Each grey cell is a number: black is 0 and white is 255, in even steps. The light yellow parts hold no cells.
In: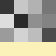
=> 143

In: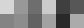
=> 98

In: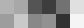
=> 136

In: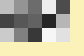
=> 98

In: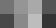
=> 189

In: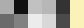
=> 236

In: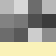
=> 78

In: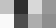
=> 173
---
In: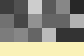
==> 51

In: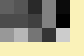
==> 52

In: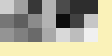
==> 189

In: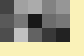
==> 56

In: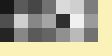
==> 186

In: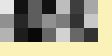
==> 103

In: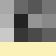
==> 74

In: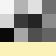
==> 79

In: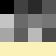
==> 186
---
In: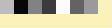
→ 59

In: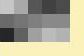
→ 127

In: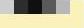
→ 16

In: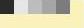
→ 189

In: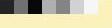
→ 175

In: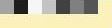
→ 195

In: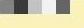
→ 194

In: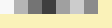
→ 62
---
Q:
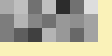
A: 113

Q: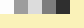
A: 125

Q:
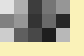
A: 117

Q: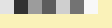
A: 115

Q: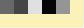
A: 6

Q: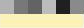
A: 32
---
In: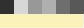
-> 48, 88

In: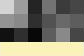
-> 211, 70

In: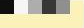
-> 15, 143

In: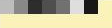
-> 189, 24

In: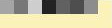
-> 165, 141

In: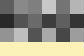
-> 95, 157

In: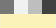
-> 119, 65
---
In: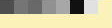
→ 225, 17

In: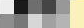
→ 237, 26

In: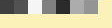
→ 245, 43

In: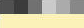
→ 202, 60

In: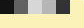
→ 215, 19

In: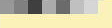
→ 214, 63

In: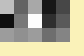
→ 253, 14

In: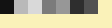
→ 217, 18

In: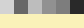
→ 211, 41
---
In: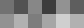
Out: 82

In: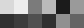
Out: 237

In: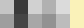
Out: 58

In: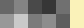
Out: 132

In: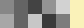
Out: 100

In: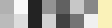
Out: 249

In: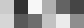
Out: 50

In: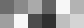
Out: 138

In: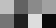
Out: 98

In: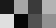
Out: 167
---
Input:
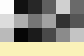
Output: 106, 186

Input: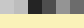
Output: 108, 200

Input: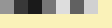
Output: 209, 149

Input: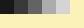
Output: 212, 24

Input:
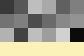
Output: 127, 178

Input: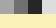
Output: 221, 166
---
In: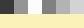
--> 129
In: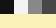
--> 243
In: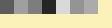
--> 217
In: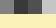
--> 57
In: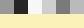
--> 206
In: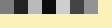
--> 206
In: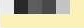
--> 93
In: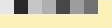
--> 71
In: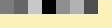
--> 143
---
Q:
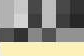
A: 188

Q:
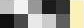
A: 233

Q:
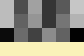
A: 53

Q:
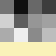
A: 93

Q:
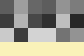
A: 48

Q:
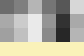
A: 149
